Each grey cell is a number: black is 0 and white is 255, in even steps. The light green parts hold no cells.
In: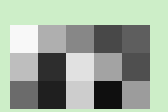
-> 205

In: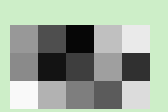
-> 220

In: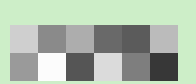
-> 207

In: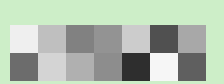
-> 212

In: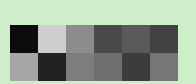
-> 140

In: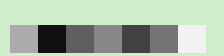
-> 135

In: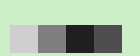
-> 78

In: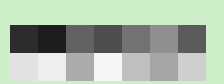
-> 226
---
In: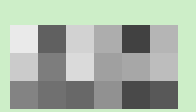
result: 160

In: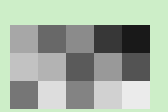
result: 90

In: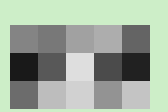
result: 222

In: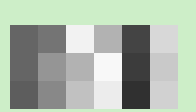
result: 248

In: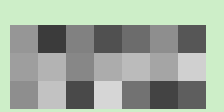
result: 187

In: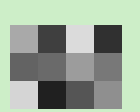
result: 106
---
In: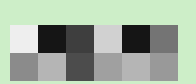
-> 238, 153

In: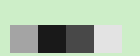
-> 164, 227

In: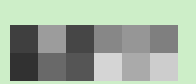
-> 63, 205

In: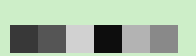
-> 56, 137

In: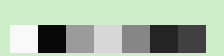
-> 249, 64

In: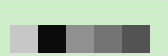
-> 199, 83
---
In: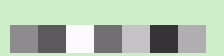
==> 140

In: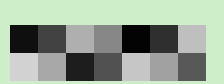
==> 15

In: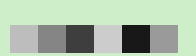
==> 189

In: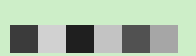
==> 59

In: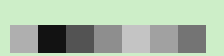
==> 175

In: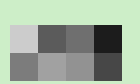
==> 204
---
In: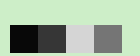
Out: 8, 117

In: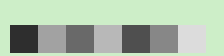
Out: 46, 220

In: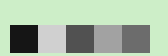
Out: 21, 108

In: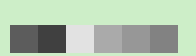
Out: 92, 130

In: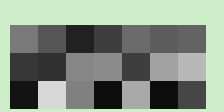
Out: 121, 70

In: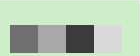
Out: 111, 218

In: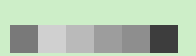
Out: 121, 61

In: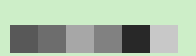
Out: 88, 200

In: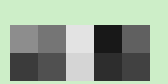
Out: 141, 65
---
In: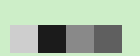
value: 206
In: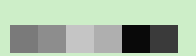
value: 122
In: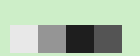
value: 232
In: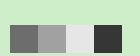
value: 109
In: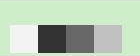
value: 243
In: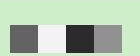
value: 99
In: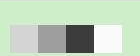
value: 212
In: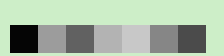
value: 5
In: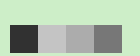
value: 49
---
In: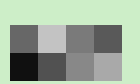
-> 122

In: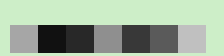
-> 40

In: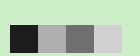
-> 111

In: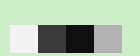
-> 15

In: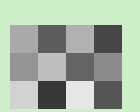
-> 177

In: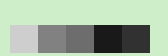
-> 109

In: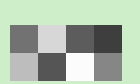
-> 92
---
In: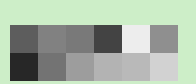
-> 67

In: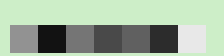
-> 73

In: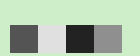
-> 143

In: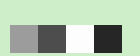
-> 38

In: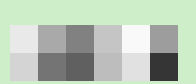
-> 197

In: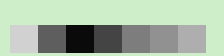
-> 68

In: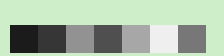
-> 79

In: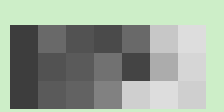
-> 74
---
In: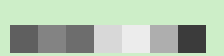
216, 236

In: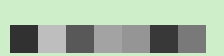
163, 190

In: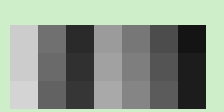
161, 212

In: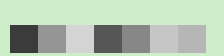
86, 212

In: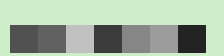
59, 193

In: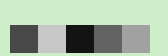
19, 199
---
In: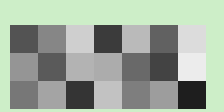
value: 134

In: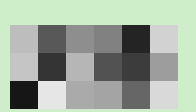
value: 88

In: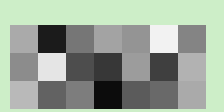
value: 27

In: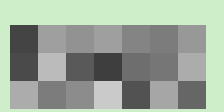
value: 159

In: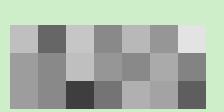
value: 102

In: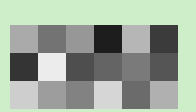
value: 115

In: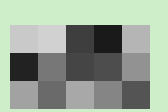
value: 209

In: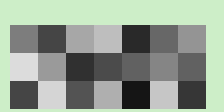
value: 69

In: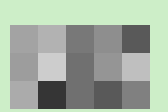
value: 178

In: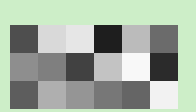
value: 217
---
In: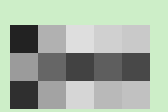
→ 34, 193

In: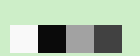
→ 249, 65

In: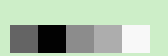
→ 100, 248

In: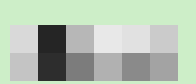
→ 217, 163

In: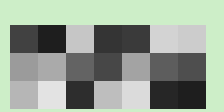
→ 65, 30

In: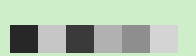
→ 39, 212

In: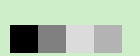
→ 0, 179

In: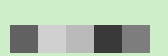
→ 97, 125

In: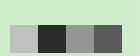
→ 191, 90
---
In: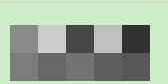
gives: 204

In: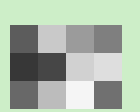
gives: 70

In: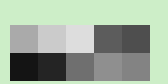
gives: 203

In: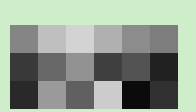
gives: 104

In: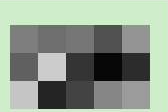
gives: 204

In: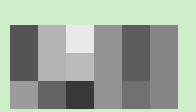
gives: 179

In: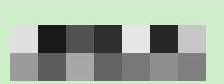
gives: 25
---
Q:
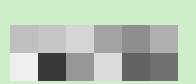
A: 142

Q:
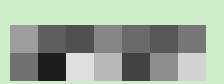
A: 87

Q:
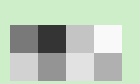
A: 196

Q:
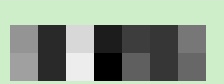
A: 54

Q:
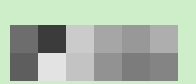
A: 152

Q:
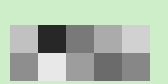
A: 171

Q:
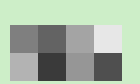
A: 164

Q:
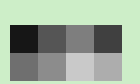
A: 126

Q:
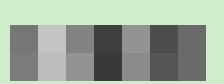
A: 77
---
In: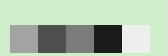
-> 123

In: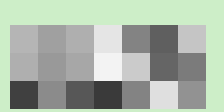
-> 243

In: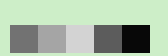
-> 211

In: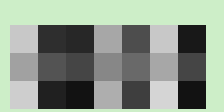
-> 135

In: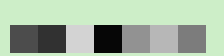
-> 6

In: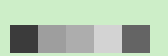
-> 173

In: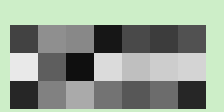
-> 219

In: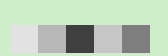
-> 63

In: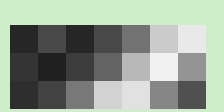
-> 99

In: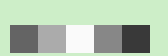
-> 250
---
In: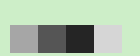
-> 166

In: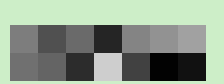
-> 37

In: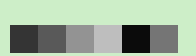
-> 89

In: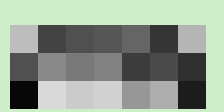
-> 47

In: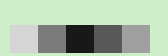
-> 123

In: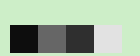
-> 102

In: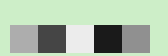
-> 144

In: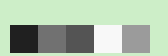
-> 113

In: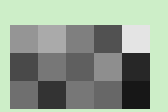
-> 51

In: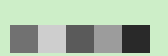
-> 113
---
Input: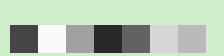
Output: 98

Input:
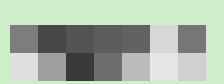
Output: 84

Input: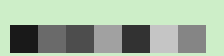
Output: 77

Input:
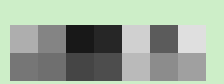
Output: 69

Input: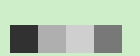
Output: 175

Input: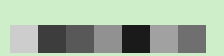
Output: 88
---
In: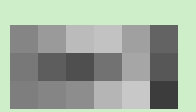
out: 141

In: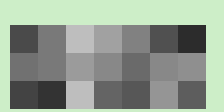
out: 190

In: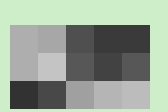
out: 160

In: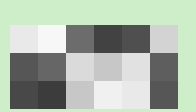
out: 199

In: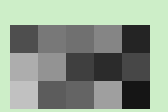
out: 100

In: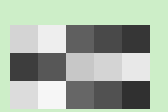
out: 102

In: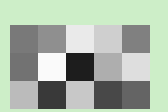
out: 200
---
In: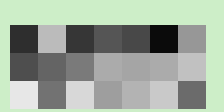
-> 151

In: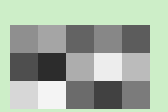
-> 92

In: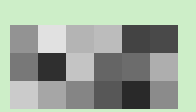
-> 73

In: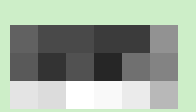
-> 146

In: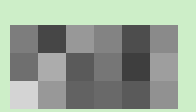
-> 138

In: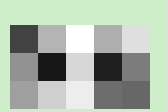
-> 223

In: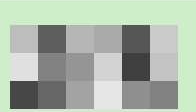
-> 203

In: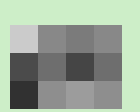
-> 136

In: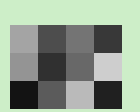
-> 56
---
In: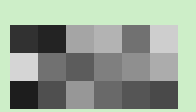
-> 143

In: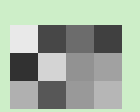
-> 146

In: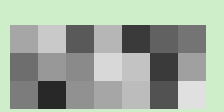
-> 58

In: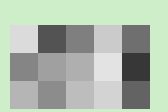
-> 227

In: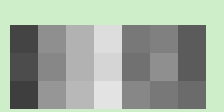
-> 143

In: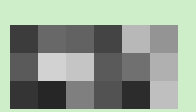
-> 112
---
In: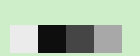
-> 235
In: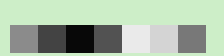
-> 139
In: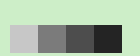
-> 199
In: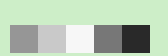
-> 150
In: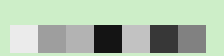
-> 235
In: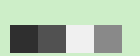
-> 47
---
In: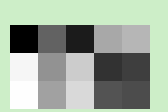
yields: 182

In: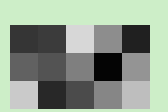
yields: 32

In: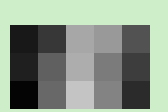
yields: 82

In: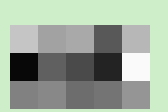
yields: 183

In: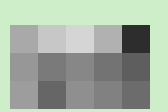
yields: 45

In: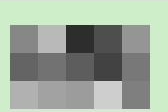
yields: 149

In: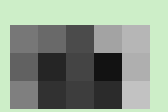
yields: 182

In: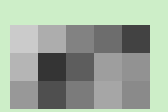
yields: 66

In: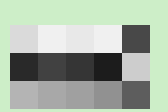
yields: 72

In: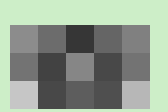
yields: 128
